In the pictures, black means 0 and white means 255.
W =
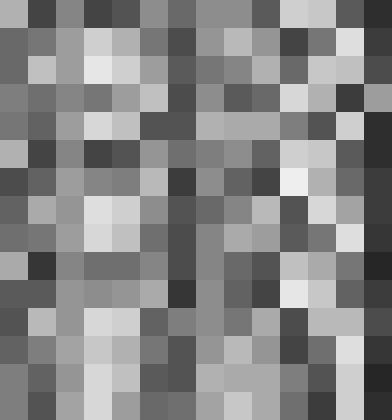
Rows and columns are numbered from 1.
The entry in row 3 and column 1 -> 105
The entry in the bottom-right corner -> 46
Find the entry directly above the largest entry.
207
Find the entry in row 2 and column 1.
105
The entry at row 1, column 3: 133
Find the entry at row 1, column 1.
177
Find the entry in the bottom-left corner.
126
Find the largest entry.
238
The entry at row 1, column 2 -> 68
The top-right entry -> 46
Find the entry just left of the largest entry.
68
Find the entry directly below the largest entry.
83

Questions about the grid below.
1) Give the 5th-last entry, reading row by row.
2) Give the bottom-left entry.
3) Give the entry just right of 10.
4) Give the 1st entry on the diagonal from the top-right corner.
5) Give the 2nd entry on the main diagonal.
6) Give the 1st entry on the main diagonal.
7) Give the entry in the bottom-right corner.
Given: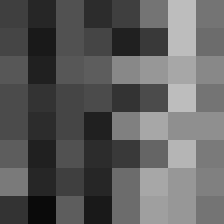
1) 25
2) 51
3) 93
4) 116
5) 25
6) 63
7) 116

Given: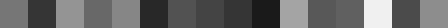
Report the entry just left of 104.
148
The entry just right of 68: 53

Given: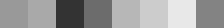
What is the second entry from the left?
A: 169
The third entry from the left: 51
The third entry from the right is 204

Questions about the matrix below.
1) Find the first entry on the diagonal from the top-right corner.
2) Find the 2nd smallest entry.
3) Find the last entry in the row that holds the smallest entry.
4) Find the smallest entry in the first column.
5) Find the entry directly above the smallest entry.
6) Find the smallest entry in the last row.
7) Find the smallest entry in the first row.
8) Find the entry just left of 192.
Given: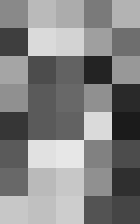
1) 179
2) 35
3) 27
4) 54
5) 41
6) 69
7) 122
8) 199

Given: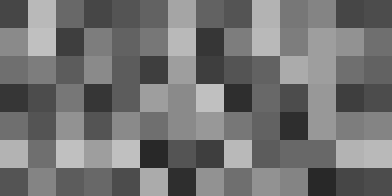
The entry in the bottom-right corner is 76
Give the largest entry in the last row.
171
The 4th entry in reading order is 70
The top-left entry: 70
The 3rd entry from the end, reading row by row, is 40
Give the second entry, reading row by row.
185
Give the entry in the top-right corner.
76
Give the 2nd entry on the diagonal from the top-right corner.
146
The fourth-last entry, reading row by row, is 132
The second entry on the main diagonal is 192
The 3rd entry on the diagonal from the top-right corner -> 158
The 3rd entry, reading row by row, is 104
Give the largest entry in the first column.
179
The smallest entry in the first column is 54
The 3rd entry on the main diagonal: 92
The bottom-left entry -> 84
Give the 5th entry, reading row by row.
84

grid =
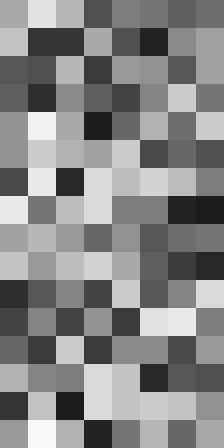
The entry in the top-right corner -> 110
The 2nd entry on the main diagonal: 53
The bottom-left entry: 153
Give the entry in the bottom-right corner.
169
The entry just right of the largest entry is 177
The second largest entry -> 241
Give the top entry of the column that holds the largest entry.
225
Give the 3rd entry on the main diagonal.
183
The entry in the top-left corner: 169
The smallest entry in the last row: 34
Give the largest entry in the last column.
218
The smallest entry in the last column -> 28
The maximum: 248
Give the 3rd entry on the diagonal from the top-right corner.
146
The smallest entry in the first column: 46
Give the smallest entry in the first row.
80
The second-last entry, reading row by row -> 103
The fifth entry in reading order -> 125
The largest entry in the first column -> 233
